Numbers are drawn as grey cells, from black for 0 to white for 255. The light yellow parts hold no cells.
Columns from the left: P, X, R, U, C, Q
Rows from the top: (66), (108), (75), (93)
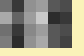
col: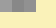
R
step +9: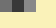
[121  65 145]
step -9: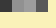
[ 47 136 148  79]
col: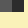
C
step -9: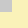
[192]
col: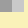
U
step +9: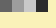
[109 166 210  53]

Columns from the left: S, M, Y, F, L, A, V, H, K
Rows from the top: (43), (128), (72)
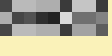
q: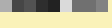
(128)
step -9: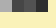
[165  61  73  37]
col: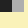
L

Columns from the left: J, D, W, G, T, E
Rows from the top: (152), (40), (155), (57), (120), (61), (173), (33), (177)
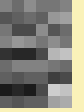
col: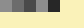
W
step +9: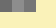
[117 150 127]
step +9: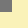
[127]

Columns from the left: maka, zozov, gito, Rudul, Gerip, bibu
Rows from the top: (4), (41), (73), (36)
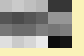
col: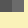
gito
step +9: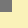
[127]

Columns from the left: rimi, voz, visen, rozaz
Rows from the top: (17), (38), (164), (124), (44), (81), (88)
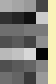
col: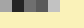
voz
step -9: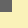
[91]
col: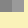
rozaz

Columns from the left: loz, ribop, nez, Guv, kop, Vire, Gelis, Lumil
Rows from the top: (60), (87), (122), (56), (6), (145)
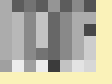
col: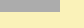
loz
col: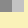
Vire
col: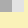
Gelis
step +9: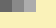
[112 146 181]
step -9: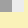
[151 227]

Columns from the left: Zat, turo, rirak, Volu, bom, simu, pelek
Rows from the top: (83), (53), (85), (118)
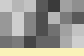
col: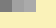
simu
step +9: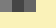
[132  78 110]
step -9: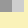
[143 197]

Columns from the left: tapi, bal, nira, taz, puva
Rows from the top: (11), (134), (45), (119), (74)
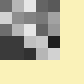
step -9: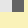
[221  91]
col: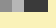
bal
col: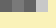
taz
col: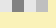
nira
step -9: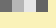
[100 173 221  91]

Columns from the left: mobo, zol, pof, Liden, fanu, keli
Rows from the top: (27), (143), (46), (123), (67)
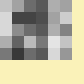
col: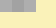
fanu
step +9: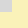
[225]
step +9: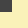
[77]
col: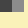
zol
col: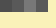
Liden
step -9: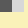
[ 80 207]
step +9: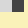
[225  77]

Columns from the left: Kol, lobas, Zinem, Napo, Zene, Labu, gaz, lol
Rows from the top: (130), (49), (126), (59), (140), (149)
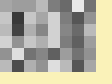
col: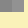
Napo
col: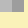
lol
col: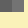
gaz
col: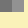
lol
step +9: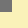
[124]

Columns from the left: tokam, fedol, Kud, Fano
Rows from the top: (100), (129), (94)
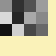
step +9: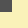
[91]
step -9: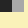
[ 28 159]
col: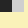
fedol
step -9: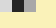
[208  28 159]
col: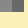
Fano
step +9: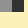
[154  58]
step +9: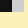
[ 27 216]

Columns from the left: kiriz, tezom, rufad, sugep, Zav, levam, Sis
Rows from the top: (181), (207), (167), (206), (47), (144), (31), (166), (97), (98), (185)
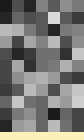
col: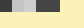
Sis
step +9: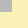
[195]
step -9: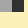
[157  40]
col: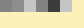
Sis
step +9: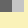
[110 206]

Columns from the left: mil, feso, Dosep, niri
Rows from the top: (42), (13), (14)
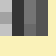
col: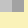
mil
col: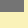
Dosep
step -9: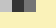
[186  44 107]

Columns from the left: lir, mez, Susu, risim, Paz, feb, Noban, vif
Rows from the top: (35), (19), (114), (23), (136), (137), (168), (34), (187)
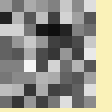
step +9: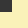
[63]
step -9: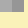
[162 141]

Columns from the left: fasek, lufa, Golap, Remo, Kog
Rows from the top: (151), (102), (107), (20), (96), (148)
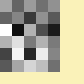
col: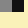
lufa
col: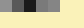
Kog
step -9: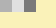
[169 215 113]
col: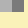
Golap
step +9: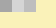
[175 222 199]
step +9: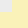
[245]

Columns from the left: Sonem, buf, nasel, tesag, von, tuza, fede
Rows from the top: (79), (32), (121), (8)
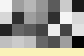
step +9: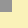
[158]
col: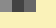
tesag
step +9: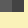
[100  76]
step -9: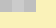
[182 194 182]
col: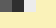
von
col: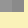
tesag
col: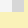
Sonem

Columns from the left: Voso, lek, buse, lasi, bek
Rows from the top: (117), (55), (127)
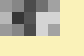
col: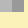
Voso
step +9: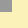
[162]
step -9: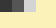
[ 45  76 203]
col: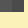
buse
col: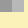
Voso

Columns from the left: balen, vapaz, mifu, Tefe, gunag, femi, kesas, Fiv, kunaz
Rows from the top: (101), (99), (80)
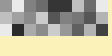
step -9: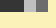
[ 44  44 182  99]
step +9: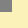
[138]
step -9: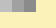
[182 152 130]
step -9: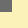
[99]
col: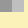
balen

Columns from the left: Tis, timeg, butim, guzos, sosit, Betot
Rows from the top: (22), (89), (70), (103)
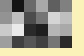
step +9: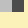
[200  85]
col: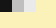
timeg
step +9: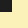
[39]
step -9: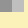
[138 182]

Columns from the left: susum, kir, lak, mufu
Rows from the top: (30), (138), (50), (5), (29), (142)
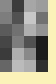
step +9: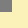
[134]
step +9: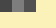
[ 79 134  90]
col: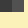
kir

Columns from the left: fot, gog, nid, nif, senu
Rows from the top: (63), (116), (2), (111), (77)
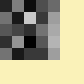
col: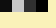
nid
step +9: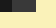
[34 66 66]
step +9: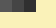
[96 78 57]
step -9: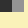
[ 39 139]
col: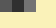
fot

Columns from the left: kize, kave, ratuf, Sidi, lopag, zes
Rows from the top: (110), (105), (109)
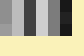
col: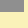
kize
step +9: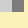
[216 133]
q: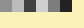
(105)

